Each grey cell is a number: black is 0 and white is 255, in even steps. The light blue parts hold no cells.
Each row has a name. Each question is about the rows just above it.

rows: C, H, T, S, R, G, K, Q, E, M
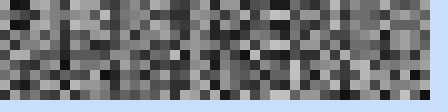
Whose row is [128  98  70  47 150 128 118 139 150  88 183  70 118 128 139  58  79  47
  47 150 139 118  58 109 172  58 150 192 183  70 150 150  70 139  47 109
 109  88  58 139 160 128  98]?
H
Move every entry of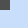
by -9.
[70]
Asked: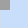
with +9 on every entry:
[169]
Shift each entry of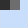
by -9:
[ 38 100]
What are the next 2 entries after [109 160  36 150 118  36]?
[79 88]
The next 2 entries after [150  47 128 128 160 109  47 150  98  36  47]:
[26 58]

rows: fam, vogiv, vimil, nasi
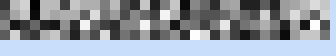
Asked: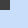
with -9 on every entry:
[54]
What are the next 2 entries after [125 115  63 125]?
[231  63]
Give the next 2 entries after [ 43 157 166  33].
[33 92]
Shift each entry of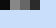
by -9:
[  2 127  94  34]
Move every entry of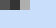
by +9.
[ 92  61 184]

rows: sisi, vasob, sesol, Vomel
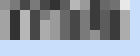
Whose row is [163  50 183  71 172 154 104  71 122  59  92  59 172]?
sesol
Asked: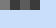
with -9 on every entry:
[113  50  83  50]
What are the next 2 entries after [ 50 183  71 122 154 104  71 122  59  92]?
[ 59 172]
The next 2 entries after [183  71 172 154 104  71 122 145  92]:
[ 59 172]
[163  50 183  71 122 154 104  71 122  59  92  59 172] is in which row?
vasob
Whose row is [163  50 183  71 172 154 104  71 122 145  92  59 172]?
Vomel

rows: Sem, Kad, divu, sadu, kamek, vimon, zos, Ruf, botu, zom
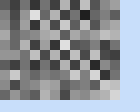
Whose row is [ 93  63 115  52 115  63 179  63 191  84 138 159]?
Sem
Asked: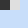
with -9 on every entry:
[ 43 214]
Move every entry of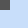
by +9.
[93]
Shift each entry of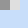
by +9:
[158 232]
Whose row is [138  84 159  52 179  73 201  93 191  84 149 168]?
divu
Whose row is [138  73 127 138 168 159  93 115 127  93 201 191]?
botu
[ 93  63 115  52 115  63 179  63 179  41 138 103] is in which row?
zos

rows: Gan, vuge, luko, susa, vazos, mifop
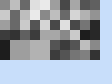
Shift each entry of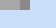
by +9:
[176 176 146]
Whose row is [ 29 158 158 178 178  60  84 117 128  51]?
mifop
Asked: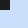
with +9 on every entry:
[38]
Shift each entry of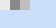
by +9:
[243 146 199]
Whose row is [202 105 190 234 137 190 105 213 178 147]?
vuge
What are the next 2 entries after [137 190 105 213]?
[178 147]
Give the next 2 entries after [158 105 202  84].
[213  72]

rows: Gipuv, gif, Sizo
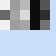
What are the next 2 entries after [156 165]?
[ 13 115]
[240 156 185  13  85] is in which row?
Gipuv
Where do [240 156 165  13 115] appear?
Sizo
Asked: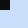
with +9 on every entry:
[22]
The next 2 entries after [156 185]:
[13 85]
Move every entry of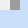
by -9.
[231 147]

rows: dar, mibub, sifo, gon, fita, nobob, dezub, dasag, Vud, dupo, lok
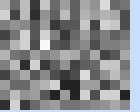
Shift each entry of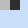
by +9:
[197  55]
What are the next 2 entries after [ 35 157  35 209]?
[ 77 209]
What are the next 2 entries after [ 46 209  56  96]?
[146  67]

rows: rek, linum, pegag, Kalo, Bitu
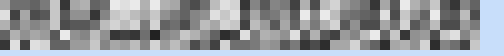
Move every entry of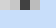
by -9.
[202 190  56 179]
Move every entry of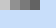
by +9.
[208 154 131 108]
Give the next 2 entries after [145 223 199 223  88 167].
[111 122]
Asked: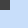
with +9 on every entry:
[74]
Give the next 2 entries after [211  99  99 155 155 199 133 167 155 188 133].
[211 155]
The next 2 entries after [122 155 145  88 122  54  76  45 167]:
[167 211]
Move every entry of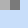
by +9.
[186 131]

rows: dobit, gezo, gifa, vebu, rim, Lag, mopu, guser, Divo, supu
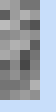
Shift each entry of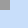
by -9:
[147]
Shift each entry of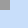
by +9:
[165]

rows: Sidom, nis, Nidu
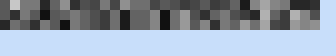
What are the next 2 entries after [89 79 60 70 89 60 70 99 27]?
[133 165]
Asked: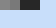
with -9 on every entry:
[124 112  30  30]
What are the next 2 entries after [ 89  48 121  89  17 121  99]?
[79 60]

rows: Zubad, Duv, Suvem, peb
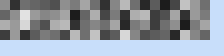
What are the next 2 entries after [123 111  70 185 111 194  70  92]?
[215 134]
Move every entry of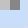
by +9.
[203 143]
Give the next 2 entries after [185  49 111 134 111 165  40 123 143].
[ 61 111]
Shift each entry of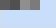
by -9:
[ 83  71 134 114]
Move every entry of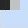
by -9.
[ 31 185]
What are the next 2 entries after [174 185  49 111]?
[134 111]

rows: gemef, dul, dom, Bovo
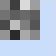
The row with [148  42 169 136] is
Bovo
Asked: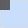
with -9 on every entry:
[85]
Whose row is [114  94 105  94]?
dul
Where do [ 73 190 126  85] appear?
dom

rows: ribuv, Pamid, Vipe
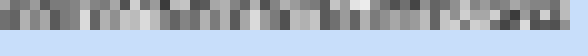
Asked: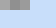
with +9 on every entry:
[176 153 164]
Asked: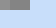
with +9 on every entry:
[153 141 141]
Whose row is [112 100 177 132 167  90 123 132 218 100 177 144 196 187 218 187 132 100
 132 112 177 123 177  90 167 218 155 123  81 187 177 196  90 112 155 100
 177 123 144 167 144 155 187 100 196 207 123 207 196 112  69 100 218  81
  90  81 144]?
Vipe
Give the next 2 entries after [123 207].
[196 112]
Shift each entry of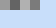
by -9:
[146  91 168 114]

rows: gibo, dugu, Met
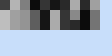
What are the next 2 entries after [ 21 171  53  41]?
[ 12 116]
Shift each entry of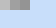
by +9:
[199 169 157]
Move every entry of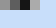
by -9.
[139  85  12 162]

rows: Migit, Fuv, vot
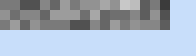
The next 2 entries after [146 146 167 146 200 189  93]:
[122  59]
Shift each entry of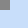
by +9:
[143]
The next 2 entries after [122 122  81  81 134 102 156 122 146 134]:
[134  93]
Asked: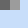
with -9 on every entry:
[ 93 147]
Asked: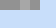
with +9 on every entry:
[155 155 176 155]

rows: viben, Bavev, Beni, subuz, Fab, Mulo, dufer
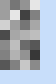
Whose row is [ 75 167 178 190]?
subuz
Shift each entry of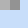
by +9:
[187 156]
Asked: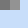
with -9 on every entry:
[109 138]
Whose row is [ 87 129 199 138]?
dufer

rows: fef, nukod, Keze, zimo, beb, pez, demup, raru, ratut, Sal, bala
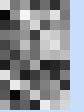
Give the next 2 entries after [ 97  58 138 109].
[190 181]
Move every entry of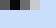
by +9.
[ 96  17 118 211]
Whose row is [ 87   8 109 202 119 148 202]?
Sal
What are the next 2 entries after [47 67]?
[157 213]
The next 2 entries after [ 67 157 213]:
[ 87 148]
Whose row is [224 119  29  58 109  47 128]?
raru

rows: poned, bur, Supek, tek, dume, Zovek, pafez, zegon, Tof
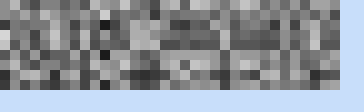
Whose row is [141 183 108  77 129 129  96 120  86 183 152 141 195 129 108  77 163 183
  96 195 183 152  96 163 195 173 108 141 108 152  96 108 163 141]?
pafez
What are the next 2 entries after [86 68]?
[ 86 163]
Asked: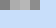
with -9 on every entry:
[120 164 174 132]
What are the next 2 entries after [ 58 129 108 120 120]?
[129  96]

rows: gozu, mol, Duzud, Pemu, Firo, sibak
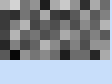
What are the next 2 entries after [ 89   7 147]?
[117 138]
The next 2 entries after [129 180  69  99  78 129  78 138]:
[ 99 180]
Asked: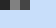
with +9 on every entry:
[ 47 138  78]
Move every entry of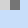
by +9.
[220 126]
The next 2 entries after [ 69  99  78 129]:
[ 78 138]
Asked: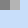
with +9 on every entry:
[138 189]
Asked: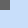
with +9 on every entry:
[108]

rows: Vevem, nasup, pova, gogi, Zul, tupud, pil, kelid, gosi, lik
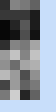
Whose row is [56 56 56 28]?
nasup
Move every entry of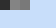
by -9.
[ 37 123 112]

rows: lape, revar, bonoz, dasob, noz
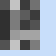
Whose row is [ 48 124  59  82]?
bonoz
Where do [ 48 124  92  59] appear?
revar
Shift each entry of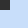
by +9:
[57]
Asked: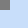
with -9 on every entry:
[115]

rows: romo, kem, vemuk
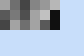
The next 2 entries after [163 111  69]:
[133 152]
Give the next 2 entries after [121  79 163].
[193  16]
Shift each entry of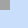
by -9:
[154]
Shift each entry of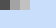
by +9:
[ 88 172 202]
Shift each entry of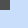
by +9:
[88]

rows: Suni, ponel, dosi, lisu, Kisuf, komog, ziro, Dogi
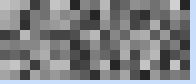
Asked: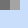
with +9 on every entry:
[122 173]
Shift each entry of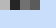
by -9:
[175  28 104  82]
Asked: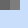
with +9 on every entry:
[111 134]
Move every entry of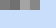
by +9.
[134 122 173 144]
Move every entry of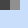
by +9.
[ 77 153]
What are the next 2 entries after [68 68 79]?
[153 184]

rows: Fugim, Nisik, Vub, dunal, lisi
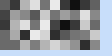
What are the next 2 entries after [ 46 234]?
[212  46]
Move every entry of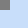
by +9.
[134]
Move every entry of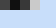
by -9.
[ 58   7  47 193]
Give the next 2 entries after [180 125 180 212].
[180 146]
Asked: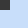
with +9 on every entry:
[65]
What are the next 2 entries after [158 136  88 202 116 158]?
[125 223]
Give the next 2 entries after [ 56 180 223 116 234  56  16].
[56 97]

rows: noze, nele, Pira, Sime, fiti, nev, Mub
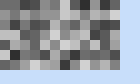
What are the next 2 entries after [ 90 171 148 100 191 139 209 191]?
[120 191]
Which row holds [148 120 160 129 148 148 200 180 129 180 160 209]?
nele
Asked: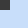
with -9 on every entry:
[49]
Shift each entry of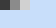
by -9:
[ 49 130 200]
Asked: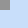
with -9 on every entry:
[139]
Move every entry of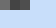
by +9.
[118  77  87]
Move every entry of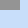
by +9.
[157 157]

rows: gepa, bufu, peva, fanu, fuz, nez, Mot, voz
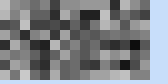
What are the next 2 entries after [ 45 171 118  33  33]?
[192  75]
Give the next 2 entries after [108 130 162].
[162 182]
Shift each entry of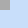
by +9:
[180]
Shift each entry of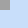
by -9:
[153]

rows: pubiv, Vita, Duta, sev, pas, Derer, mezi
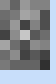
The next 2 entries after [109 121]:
[164 152]
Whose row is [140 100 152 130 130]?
pubiv
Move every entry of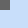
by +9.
[109]

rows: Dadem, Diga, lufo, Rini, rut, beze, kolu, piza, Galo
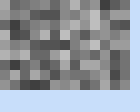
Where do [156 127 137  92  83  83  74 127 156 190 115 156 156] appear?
rut
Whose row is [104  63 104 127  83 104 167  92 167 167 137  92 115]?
kolu
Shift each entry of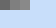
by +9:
[113 136 146]
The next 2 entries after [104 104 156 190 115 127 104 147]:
[ 83 115]

